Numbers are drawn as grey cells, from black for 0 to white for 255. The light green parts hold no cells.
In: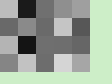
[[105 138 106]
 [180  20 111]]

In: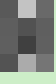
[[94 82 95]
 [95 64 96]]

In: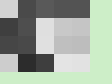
[[ 63  78 223]
 [ 70  73 224]]

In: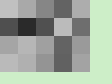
[[ 79  42  80]
 [165 182 160]]

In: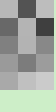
[[104 180  63]
 [128 179 136]]

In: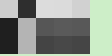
[[ 31 180  86]
 [ 31 180  68]]

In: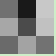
[[167  75 193]
 [106 163 114]]

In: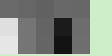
[[223 117 100]
 [230 117 101]]
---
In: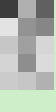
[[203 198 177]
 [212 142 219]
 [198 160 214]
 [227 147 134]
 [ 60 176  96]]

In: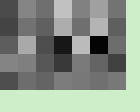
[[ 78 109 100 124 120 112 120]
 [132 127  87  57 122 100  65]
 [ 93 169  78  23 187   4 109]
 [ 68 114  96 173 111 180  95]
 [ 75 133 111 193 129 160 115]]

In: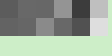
[[ 99 102 138 104  81 222]
 [ 92 104 103 148  60 191]]

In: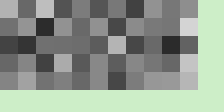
[[132 162 114 127 104 136  71 124 151 153 182]
 [103 133  65 171  89 136  93 135 118 103 196]
 [ 67  52 112 111 109  92 180  71 105  43  98]
 [113 148  44 146 105 145  72 139 121 118 212]
 [178 104 190  83 124  85 120  65 146 119 142]]

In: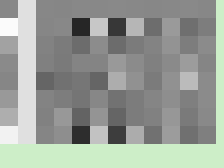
[[242 224 133 142  45 194  61 172 113 156 112 127]
 [174 224 129 152  99 148 101 124 129 151 122 137]
 [153 224 131 125 117 135 114 124 133 142 127 139]
 [134 224 101 113 118 101 173 145 123 145 187 139]
 [138 224 128 122 132 132 153 139 128 138 156 133]
 [162 224 130 123 108 140 108 123 131 147 125 139]
 [251 224 134 136  38 199  55 182 109 154 111 125]
 [135 224 135 134 136 136 137 136 135 136 137 135]]

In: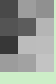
[[156 162 195]
 [ 55 188 189]
 [ 84  92 181]
 [ 73 157 144]]
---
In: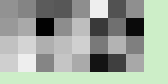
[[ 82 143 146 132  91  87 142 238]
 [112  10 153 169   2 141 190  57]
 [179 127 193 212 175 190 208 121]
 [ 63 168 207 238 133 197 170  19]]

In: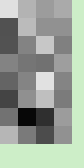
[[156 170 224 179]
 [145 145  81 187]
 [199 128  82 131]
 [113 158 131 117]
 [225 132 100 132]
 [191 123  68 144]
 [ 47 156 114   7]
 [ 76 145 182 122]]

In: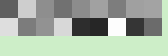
[[160 163  95 206 142 113 140 161 125]
 [ 53 107 222 124 146 216  45  38 253]]

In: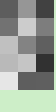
[[150  65  93]
 [204 125 114]
 [131  95 192]
 [197  49 185]
 [ 94  95 230]]

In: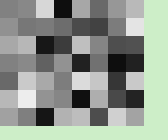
[[151 185 129 136 215  14 167 105]
 [124 228 145 119 123 109  75  66]
 [ 78  81 168 183  23  60 191 133]
 [ 14  33 129 137  97 146  33 113]
 [ 54 201 105 202 169 125 219 198]
 [ 73  35 184 237 147 134  16 174]
 [208 163 161 127  21 178 189  77]]

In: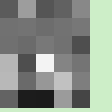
[[ 97 136  91 157  85]
 [114 119 113 115 109]
 [113  78 112 107 120]
 [132 116 182  78 243]
 [193 126 184 106 151]
 [155  69  99  28  27]]
